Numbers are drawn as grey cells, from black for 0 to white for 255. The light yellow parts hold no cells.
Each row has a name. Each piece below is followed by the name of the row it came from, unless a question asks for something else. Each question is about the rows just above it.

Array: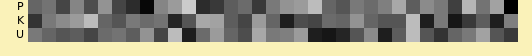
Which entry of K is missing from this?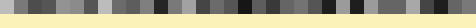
[51]
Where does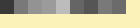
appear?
P
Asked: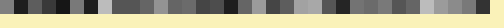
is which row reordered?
K

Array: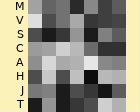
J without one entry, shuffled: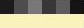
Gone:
[128]
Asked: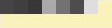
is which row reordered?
V
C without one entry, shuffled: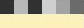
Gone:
[155]
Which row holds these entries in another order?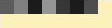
S
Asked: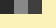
M
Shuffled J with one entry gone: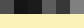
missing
[120]
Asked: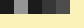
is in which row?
T

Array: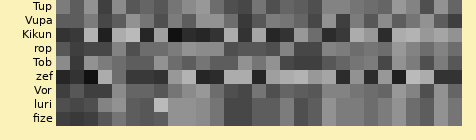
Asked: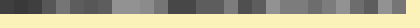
fize
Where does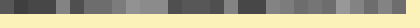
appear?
rop
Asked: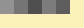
Vupa
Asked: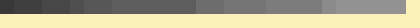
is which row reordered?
fize
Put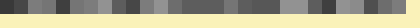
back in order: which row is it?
fize
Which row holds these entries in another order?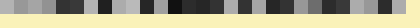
Kikun

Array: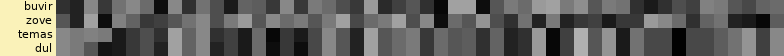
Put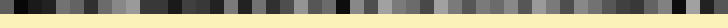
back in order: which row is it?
zove
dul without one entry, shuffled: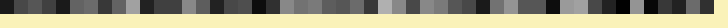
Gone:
[20]
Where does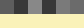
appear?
buvir
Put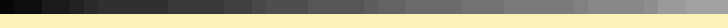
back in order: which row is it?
buvir
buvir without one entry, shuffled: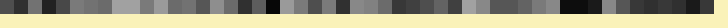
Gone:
[42]

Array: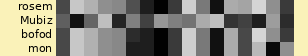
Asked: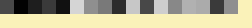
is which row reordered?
bofod
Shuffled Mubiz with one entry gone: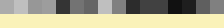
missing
[36]
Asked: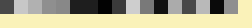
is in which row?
mon

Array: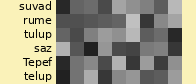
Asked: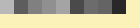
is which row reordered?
suvad
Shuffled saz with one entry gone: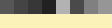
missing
[122]

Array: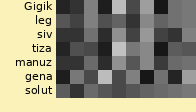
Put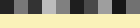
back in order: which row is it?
Gigik
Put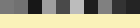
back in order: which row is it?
Gigik
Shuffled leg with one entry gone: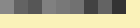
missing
[80]
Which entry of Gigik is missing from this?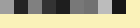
[73]
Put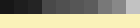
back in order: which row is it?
tiza
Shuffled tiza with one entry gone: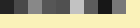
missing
[30]
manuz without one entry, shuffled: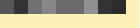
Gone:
[59]

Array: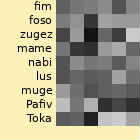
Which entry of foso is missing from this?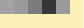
[146]
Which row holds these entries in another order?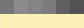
fim
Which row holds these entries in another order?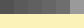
muge
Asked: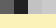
Toka
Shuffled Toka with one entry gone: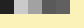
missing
[194]
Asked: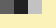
Toka

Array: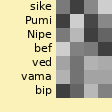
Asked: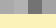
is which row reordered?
ved
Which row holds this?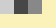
Pumi
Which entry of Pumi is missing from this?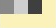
[71]
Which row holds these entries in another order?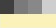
sike
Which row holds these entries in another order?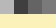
Nipe
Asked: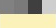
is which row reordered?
bef

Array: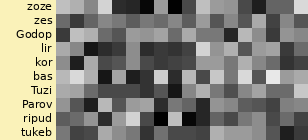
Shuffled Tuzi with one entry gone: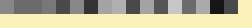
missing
[79]
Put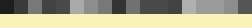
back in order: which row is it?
tukeb
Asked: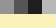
Parov
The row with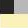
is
Godop
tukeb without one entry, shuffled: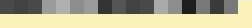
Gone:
[113]
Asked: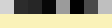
zoze
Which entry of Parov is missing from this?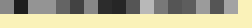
[128]

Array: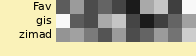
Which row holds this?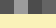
zimad
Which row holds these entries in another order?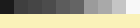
Fav

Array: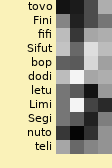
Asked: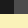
tovo
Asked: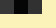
nuto
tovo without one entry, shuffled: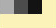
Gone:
[27]
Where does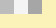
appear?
dodi
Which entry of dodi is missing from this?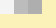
[166]
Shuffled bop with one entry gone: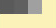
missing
[215]
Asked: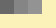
teli

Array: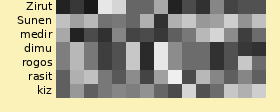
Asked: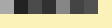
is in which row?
Zirut
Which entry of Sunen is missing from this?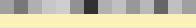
[114]
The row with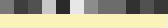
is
dimu
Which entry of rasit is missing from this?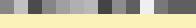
[88]

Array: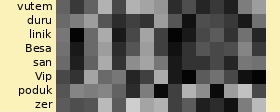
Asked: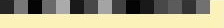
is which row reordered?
linik
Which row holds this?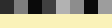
poduk
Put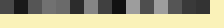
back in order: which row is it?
Besa
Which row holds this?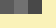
Vip

